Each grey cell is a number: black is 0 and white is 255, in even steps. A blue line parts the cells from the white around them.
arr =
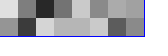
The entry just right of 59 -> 213
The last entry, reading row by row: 138
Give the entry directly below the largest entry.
149
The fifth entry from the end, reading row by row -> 182
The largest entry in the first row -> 224

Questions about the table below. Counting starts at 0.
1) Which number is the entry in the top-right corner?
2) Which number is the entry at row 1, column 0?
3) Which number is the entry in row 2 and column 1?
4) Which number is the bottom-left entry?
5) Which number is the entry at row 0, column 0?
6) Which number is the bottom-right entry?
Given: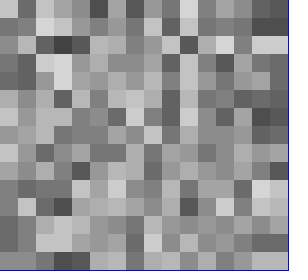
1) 88
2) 118
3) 183
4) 140
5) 195
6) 183

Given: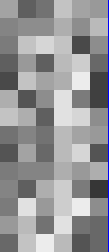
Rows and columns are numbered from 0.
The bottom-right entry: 104
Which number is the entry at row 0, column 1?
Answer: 95
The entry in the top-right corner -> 153
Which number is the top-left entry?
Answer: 163
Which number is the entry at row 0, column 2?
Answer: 114
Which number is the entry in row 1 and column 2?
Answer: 141
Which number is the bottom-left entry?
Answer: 104
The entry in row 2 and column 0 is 123
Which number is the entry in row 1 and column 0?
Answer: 132
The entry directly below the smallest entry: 141
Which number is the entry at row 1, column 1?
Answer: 141

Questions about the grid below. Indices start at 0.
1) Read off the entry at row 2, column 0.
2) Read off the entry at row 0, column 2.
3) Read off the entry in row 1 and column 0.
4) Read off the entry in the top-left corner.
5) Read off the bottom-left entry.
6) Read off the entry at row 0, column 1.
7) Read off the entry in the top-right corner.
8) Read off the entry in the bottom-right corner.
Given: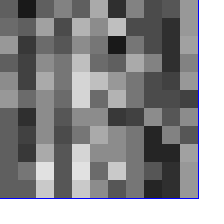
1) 152
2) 95
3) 107
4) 95
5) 95
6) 25
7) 152
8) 152

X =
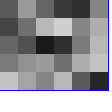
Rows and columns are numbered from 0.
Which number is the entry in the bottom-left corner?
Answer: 195
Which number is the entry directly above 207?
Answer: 57
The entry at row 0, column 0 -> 91
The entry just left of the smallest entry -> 81
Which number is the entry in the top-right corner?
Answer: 133
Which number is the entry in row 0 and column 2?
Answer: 101
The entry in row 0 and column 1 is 155
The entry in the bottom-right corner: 38
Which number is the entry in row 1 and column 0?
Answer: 69

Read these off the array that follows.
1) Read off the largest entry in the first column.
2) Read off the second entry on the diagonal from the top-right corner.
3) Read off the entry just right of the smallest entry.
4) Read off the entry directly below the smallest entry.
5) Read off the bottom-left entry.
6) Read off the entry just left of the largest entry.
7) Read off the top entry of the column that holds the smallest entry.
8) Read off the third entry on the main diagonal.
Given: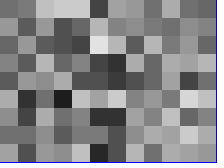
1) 172
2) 141
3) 192
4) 112
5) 162
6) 68
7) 203
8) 91

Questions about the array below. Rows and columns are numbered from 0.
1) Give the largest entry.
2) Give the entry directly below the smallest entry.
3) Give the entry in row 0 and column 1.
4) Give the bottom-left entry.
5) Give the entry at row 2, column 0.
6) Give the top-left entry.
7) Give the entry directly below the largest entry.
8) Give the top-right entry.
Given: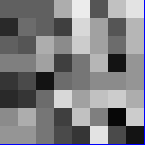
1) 236
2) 74
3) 96
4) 149
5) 96
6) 96
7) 216
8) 227
